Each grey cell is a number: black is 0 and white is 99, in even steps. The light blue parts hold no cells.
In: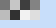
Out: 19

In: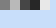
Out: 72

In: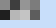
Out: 71

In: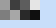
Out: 65

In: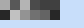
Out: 75

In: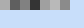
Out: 37

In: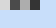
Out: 29

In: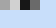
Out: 81

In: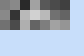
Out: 29
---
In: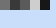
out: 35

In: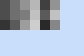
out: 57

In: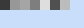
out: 64

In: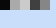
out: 79

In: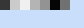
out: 93

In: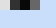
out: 3
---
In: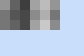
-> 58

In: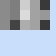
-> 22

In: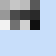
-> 34

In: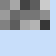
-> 79

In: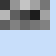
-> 46

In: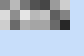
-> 80
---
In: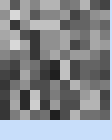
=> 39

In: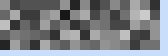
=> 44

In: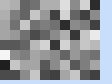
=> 25

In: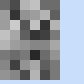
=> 47

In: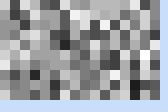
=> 39

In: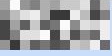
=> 41

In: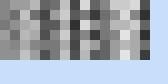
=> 23
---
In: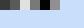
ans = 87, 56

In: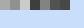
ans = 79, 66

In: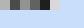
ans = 84, 70

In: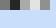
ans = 88, 66

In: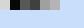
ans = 83, 70

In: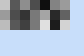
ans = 87, 82
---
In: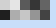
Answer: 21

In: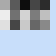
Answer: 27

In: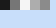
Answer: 67

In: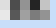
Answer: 14

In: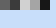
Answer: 64

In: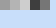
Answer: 24

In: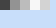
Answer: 96

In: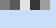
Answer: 21
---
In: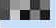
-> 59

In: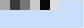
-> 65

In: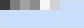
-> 63

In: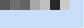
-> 65

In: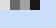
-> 41

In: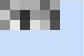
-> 77
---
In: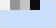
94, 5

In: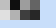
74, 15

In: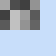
65, 39

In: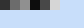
19, 83

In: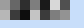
61, 57

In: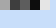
65, 89
